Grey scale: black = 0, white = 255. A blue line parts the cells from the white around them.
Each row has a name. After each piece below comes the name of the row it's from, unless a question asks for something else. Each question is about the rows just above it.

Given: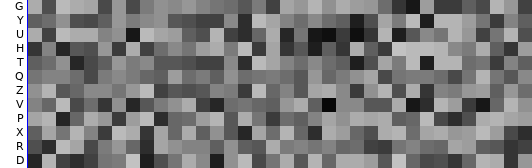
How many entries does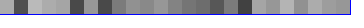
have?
25
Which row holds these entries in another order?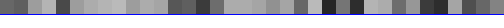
P
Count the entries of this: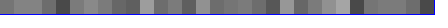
31

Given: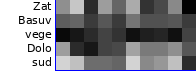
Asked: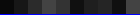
vege
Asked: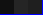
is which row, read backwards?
vege
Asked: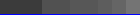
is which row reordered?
Basuv
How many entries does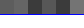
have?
6

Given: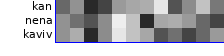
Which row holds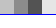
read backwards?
kan
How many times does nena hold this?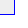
1
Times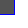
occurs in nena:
1
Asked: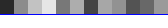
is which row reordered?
kan
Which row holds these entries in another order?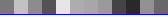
kan
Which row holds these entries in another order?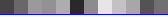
kaviv

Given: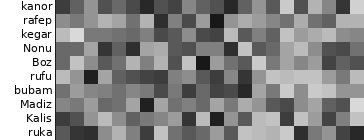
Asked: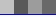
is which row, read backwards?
ruka
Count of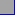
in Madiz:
4
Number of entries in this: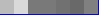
7
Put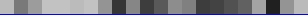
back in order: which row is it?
rufu
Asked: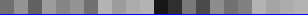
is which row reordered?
rafep

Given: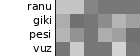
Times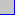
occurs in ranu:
2
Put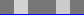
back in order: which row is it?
vuz
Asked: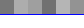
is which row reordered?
pesi
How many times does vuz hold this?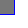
4
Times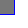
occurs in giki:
1
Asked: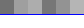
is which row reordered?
pesi

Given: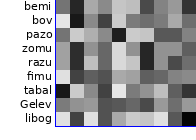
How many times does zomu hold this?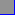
4
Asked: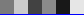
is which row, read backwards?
bov
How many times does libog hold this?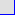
3
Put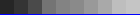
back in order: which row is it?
bemi

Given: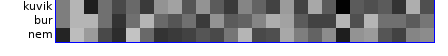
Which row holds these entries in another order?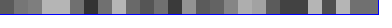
bur
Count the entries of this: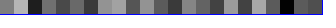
23
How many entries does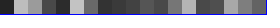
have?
19
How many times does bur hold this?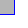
5
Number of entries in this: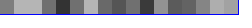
17
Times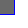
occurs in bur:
1
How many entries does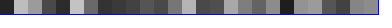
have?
27

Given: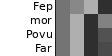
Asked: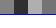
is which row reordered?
mor
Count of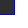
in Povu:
1
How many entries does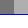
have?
2
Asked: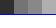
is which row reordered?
Fep
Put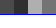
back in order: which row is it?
Far
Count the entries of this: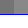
2

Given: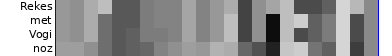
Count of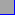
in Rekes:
2
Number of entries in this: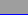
2
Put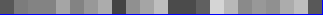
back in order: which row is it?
Rekes
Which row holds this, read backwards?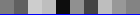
met
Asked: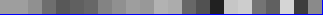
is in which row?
noz
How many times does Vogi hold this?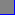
2
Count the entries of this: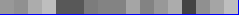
17

